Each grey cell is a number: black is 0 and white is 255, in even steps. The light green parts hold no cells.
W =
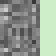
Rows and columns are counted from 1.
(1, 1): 80
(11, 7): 106
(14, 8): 104
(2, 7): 111
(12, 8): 99
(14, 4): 153
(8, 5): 134
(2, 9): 150
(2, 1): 144
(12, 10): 126
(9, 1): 120
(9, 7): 123
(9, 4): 92
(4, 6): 135
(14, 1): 125
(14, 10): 100
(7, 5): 143
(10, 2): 90
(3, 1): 179
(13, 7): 115
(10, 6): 109
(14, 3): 87
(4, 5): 147
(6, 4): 114
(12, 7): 139
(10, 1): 127
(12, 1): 120
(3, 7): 126
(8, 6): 79
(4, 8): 108
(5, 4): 93
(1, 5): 139
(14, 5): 148
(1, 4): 136

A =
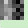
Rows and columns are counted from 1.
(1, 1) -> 104
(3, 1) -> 121
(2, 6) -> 40
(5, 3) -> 146
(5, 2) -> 191
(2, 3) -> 123
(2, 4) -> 74
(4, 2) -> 136
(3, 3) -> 163

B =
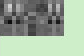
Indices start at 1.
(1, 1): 78
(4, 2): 123
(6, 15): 26
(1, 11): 83
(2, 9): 98
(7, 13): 111
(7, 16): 118
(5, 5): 75
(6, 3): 14
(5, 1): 118
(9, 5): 108
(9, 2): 108
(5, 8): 74
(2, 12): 73
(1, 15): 131
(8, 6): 110
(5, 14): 140
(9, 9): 65
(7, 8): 63
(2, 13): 177
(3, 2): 138
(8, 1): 101
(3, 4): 100
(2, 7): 97
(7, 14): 125
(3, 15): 170
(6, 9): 96
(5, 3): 75
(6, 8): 98
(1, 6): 114
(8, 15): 96
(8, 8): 74
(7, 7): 127
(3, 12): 62
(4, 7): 70

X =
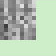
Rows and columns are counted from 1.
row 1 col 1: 137
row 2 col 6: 224
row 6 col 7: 121
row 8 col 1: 123
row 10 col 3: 151
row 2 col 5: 164
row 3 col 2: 206
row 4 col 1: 136
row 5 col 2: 124
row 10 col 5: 200
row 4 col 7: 132
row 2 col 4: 129
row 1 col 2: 185
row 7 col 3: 171
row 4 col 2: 183
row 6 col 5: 170
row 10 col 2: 91
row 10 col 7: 163
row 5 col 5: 199
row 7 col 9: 171
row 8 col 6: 123
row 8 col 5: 189
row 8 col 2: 84
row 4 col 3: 136
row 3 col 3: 122

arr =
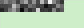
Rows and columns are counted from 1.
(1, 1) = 104
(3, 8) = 47
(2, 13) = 51
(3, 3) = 117
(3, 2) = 67
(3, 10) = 209
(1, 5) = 65
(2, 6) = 51
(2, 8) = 112
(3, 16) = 88
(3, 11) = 55
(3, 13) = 47
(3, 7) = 89
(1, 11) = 184

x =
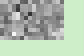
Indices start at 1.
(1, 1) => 187
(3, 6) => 157
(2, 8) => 150
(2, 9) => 205
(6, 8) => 134
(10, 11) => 168
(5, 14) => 139
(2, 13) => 176
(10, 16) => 169
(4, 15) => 133
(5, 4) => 200
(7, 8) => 159
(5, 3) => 164
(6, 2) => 99
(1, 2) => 190
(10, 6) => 92
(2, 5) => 68
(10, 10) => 157
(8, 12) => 129
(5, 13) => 134
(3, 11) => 146
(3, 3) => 181
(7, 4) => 178
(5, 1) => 160
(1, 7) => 94
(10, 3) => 164
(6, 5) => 149
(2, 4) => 126
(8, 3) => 160
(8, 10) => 167
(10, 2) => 178
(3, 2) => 145
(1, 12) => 142
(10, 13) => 145
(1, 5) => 182
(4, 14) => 135
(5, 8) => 174

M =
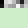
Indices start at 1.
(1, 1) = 4
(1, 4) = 189
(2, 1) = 24
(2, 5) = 246

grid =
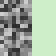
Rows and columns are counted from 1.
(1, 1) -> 92
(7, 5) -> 46
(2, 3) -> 109
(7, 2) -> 46
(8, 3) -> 193
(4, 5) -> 163
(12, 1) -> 204
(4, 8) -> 182
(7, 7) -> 180
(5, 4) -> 61
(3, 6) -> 58
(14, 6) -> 131
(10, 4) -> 58
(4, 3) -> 155
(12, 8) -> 93
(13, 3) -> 78
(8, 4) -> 135
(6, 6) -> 98
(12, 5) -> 177
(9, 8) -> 123
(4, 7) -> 104
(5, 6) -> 54
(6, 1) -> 70
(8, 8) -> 62
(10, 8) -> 192
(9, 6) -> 182
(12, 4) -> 128
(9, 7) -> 122
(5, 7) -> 59
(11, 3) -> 169
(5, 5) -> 150
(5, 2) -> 149
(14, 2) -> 208

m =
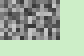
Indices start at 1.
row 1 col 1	144
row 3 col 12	143
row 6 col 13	89
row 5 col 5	98
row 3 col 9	140
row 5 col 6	164
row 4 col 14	98
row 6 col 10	140
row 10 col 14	152
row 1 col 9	86
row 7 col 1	186
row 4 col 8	57
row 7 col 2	86
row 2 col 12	69
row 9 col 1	198
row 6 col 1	173
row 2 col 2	82
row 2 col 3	153
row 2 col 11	167
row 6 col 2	97
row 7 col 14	81
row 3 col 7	56
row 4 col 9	88
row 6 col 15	74
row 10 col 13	98
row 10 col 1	126
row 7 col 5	146
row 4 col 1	124
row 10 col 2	73
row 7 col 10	152
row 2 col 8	130
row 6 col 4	163
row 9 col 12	195
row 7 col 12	78
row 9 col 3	179
